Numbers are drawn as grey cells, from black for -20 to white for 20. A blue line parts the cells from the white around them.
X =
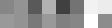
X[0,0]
1
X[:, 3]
[8, 4]
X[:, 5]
[-2, 1]
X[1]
[4, 3, -1, 4, 0, 1, 20, 2]

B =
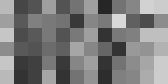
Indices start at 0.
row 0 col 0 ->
9
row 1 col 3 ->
-1
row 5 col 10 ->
7
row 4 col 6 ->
5
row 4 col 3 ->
-1
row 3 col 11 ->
8
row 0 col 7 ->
-14
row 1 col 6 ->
1
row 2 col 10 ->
10
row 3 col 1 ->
-6
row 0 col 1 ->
-9
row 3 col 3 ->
-3
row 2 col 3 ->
-1
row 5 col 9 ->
1
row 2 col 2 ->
-6
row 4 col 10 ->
6
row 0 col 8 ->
-2
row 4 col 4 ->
-11
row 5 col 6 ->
3
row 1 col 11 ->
2

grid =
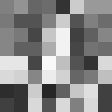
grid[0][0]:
0
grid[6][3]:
-14
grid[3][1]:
-5
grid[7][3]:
-7
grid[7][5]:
0
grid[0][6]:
4
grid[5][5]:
-4
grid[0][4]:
-12
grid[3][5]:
-9
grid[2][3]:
11
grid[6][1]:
-12
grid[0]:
[0, 3, -4, -3, -12, 12, 4, 4]
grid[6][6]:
15
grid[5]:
[14, 13, 1, 17, 13, -4, -1, 10]
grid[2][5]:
-10
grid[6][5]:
11
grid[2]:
[1, -1, -9, 11, 18, -10, -5, 1]

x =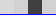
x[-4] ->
14
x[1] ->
13
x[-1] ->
13

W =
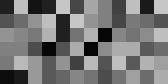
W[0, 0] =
-15
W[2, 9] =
-2
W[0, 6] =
6
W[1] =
[-7, -3, 3, 10, -15, 11, 3, 0, -9, -1, -3, -7]
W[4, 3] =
-6
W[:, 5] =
[-9, 11, -2, 7, -10, 1]
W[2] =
[3, 1, -1, 8, -15, -2, 8, -19, 1, -2, 2, 10]
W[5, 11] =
7
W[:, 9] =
[10, -1, -2, 7, -6, 5]
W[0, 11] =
11
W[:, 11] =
[11, -7, 10, -3, 5, 7]
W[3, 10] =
-6
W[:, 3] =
[-15, 10, 8, -19, -6, -6]
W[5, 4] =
-4

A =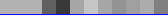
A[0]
8
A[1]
8
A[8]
3

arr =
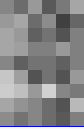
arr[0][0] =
1
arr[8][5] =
0
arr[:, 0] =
[1, 4, 6, 6, 1, 11, 12, 6, 2]
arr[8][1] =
-2
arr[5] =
[11, 5, -7, -2, -7, 4]
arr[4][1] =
-5
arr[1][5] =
-4
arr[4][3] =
-2
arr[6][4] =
1
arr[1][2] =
-3
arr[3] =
[6, 5, 0, 0, 4, 0]
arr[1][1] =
6
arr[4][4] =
-5
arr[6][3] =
13

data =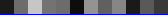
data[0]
-16
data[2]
11
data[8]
1
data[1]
-3
